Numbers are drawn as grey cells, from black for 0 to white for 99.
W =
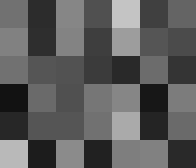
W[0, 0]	44
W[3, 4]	52
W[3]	[7, 41, 31, 46, 52, 9, 48]
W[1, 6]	29
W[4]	[15, 33, 33, 44, 66, 14, 41]
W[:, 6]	[39, 29, 20, 48, 41, 16]
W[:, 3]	[31, 24, 23, 46, 44, 13]
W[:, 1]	[17, 18, 33, 41, 33, 11]
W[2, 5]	42
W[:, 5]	[25, 33, 42, 9, 14, 50]

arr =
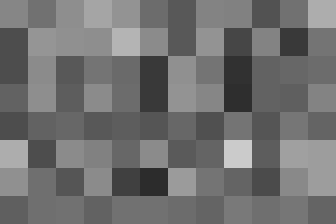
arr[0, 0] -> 52
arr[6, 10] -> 53
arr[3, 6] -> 57
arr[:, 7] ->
[51, 57, 45, 52, 31, 39, 45, 39]
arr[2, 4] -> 41
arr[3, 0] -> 38
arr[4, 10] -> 46
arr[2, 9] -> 38
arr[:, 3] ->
[64, 55, 45, 54, 34, 50, 54, 38]
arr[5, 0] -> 67
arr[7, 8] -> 47
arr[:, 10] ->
[44, 22, 40, 37, 46, 62, 53, 46]
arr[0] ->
[52, 44, 55, 64, 57, 42, 34, 51, 50, 32, 44, 67]
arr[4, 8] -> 45
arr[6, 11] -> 61
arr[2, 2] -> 34
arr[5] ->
[67, 30, 54, 50, 40, 54, 35, 39, 79, 36, 62, 61]
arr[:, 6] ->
[34, 34, 56, 57, 40, 35, 60, 42]
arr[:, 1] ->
[44, 58, 54, 55, 38, 30, 43, 43]
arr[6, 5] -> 17
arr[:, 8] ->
[50, 27, 19, 18, 45, 79, 39, 47]
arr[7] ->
[37, 43, 44, 38, 44, 44, 42, 39, 47, 43, 46, 39]
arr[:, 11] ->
[67, 45, 42, 51, 39, 61, 61, 39]
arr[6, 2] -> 33
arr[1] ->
[30, 58, 56, 55, 70, 54, 34, 57, 27, 51, 22, 45]

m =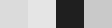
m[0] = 85
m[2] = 12

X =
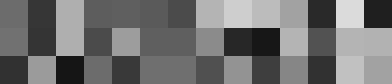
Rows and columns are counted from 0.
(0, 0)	42
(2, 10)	52
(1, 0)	44
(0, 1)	21
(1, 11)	32
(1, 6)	37
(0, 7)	70
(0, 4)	37
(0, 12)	85
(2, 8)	57
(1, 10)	70
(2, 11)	19

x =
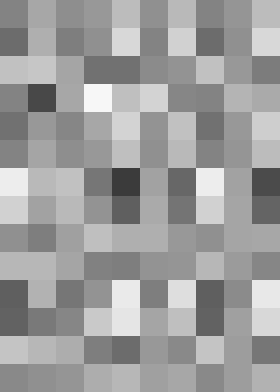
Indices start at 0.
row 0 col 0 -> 51
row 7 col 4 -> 37
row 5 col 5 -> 56
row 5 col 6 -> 72
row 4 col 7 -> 44
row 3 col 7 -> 51
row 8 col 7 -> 56
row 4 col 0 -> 44
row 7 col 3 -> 57
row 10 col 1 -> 69
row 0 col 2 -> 55
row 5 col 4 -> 74
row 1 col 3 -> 56
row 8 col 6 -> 59
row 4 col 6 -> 75
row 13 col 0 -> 53
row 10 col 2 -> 46
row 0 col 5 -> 56
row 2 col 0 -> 75
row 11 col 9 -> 84
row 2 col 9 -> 48
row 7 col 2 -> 72
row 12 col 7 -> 76
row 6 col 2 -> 75
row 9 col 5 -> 57
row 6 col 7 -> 92
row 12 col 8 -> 61
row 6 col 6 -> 40
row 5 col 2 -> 55
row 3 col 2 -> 65
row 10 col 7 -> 37
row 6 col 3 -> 46
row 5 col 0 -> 51
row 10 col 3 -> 57

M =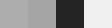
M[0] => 67
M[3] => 93
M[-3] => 64
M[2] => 14

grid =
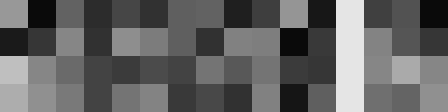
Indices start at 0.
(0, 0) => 59
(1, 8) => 50
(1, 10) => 4
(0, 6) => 37
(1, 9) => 49
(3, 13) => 43
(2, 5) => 29
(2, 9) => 45
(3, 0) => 67
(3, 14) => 39
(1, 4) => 55
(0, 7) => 38
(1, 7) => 19
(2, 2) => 41
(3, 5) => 51
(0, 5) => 19
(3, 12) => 89
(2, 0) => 74
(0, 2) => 38
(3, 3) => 26

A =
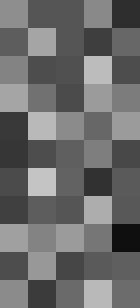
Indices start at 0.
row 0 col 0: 55
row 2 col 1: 30
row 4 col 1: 72
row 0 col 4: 18
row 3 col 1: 44
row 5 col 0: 21
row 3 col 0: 64
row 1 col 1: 64
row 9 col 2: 27
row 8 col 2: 60
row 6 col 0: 29
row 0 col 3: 53
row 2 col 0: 51
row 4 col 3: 40
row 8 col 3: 46
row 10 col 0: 54
